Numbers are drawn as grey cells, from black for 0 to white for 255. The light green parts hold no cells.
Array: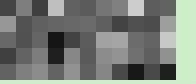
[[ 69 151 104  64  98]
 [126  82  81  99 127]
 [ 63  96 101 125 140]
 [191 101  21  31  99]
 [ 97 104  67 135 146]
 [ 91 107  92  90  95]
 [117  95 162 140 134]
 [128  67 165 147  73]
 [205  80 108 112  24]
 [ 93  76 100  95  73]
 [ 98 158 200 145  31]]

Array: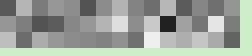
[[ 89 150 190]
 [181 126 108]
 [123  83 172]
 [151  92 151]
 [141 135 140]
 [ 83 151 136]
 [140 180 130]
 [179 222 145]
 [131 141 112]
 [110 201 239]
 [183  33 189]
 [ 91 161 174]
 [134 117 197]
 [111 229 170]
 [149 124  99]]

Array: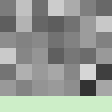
[[124  94 141 202 116 153]
 [193 179 130 134 176 131]
 [112 102 137 149 154 148]
 [204  93 114  95 167 154]
 [171 114 130 119 135 142]
 [127 156 156 108 214  50]
 [104 200 129 153  63 166]]

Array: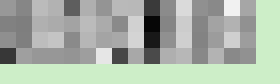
[[152 129 143  55]
 [134 126 127 159]
 [187 176 189 151]
 [178 171 196 151]
 [ 94 163 138 148]
 [175 187 182 158]
 [148 171 164 230]
 [185 138 168  71]
 [184 209 212 168]
 [ 58   6  24  74]
 [139 133 144 175]
 [218 204 207 183]
 [144 133 131 136]
 [137 163 156 179]
 [241 178 207 137]
 [166 145 157 145]]

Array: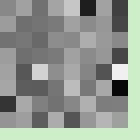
[[136 156 114 157 162 166  52 148]
 [161 111 119 111  87  93 169 158]
 [113 116 105 117 210  92 128  93]
 [164 122 141 122 142 117 114 172]
 [198 161 137 161 169 188 135  85]
 [ 30 139 173 139 133 120 176 151]
 [162 151 153 151  83 168 125 181]
 [ 64  70 137  70 240   9 126 159]]

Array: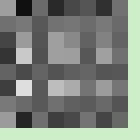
[[158 112  69  52  99  62 121 155]
 [ 16 120 155 201  74 222 106  37]
 [107  88  84  81 100  89  89 111]
 [ 41 114 159 159  83 189 112  62]
 [ 72 118 137 158  95 171  96  73]
 [ 85 108  98  87 101 116  91 115]
 [ 48 121 130 160  85 156 105  69]
 [113 106  99 112  87 117  84 104]]

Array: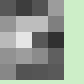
[[ 87 149 186 146 135]
 [ 61 189 229 157  83]
 [ 83 189  88 139  85]
 [156 127  48  95  89]]
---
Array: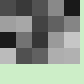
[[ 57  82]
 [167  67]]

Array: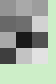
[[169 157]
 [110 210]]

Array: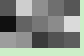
[[206 143]
 [ 99 119]]

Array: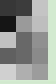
[[ 60 197]
 [154 189]]

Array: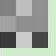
[[189 145]
 [142 143]]

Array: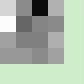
[[139  11]
 [101 134]]

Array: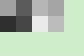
[[ 90 182]
 [ 69 233]]
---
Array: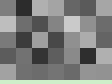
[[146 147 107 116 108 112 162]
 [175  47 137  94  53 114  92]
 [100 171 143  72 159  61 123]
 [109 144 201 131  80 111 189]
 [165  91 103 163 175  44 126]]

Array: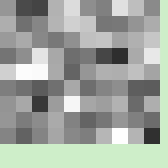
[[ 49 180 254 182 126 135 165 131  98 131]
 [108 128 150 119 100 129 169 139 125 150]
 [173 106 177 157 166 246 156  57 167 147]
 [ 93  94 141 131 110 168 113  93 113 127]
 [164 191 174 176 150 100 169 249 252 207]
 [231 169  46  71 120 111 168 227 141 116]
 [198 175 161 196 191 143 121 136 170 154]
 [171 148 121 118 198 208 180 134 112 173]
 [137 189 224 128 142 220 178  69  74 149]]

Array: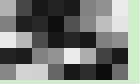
[[108  11  44  24 101 209 212 135]
 [ 26  66 174 235 148 131  29  36]
 [143 129  23  38  24  75 182 232]
 [227 189 136  80  14  41  32 127]
 [234 145 130  26  36  24  70 178]]

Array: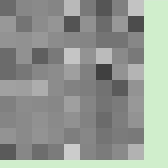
[[178 138 123 132 205 124 110 135  91]
 [122 123 117 135 125 141 147 137 148]
 [146 125 107 131 144 138 144 138 133]
 [152 123 116 132 159 134 137 141 127]
 [148  90 113 126 130 140 172 159 162]
 [179 148  63 127 158 140 136 119 106]
 [122 137 188 146 197 120  95 144 106]
 [136 115 115 132 134 139 152 145 146]
 [ 77 152 106 144  84 149 141 117 152]
 [194 128  86 122 184 132 137 136 106]]

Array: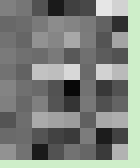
[[178  59 102 115  83  26 115 145]
 [ 66  29 125  58  66  84 109 106]
 [174 167  97 155 161 170 110  85]
 [100  81 121  52  84 128 105 128]
 [ 82  57 114   9  83 106 113 131]
 [185 209 107 215 190 194  98 114]
 [ 83  93 113  88 123 108 113 122]
 [163  85 124 167 134 145 102 114]
 [ 46  98 123 131 140 122 109 105]
 [210 230  73  65  27  83 118 128]]

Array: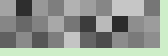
[[141 122 139  76 101 196 127  86 137  97]
 [155 142  44 185  61 118 167 129 104 133]
 [119 197 197 134 158 177 127 151  46 164]]

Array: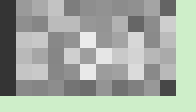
[[ 71 152 128 113 148 109 116 141 133 137  52]
 [185 137 219 161 156 233 144 135 201 197  52]
 [170 183 211 201 230 158 207 134 166 185  52]
 [188 138 215 164 150 235 147 136 200 195  52]
 [206 140 102 178 148 151 187 187 134 143  52]
 [100 164 144 140 146 142 125 195 170 154  52]]

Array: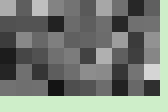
[[ 47 104  34 109  84  78  20 112 111 114]
 [213 116  54 138 141 110  93  53 112  37]
 [134  63  95 176  66 124 112  81  70  28]
 [146  59 157 108 100  96 127 104 136  60]
 [113 112  40 110  94 107  34  83  83  81]
 [ 95  39 112 167  89 115 131 191  94 173]]
